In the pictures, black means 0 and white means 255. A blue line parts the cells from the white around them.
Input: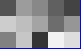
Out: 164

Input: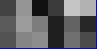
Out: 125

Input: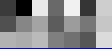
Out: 164

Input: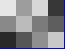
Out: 123

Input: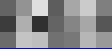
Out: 48

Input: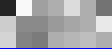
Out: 138

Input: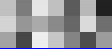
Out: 170

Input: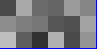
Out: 119

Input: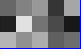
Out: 116
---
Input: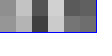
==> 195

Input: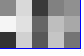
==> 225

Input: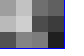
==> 207

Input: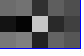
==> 4

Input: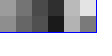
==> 116

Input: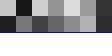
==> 23

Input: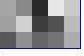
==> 209

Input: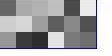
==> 214

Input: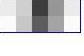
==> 207
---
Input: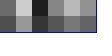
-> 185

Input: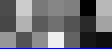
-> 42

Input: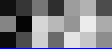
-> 235

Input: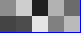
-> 178

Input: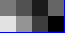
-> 27

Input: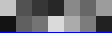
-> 103

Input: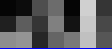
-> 200
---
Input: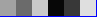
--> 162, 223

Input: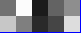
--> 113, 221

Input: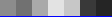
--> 140, 37

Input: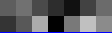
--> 94, 139

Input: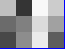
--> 191, 93

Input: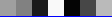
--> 159, 186

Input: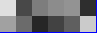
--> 223, 203

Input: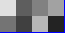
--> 224, 35
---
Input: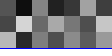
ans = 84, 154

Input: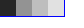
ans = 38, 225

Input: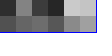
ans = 46, 160

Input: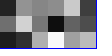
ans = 35, 187

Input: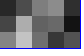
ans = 40, 82

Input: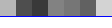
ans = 183, 211

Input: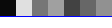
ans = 9, 145

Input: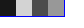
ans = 23, 152

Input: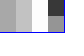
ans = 168, 149
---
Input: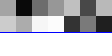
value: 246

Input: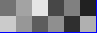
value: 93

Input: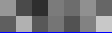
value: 88

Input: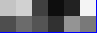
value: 84

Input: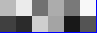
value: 207

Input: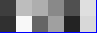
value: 101

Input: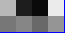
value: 105

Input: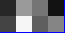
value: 95
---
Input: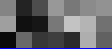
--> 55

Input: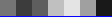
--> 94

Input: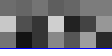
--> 53

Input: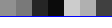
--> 37

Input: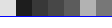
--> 56

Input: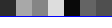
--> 133

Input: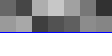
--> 63
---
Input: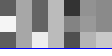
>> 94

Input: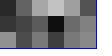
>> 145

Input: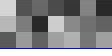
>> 90

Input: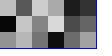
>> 147

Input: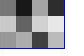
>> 152

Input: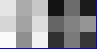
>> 250

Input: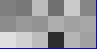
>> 222
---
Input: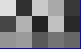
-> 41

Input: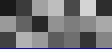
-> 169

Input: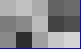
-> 79

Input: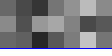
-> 88

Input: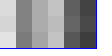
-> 73

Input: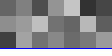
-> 94

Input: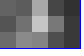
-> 57

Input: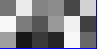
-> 64
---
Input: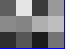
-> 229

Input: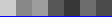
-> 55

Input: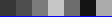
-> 109

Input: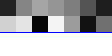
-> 126

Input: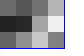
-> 86

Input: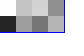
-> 196
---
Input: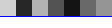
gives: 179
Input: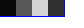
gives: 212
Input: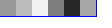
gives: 242
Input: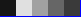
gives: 161
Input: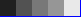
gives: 120
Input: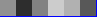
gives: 130
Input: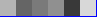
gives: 122
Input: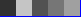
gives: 82
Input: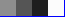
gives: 30
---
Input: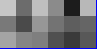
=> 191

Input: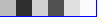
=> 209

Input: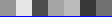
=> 77

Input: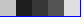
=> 55

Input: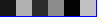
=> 44

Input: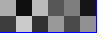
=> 187

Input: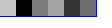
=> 124

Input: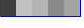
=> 180
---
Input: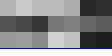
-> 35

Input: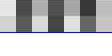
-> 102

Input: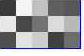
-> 65

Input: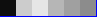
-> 160

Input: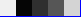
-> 86

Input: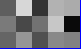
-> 137

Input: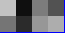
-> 151

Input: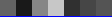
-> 70

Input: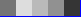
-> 145

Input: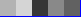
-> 137
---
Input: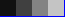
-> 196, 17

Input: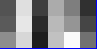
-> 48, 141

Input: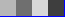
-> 62, 183

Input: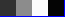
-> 4, 49

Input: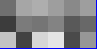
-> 158, 195

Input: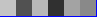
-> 137, 196

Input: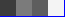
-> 244, 60
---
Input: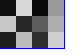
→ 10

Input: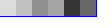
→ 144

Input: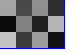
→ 143

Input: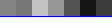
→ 194

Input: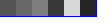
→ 126

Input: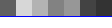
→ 179

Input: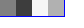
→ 246
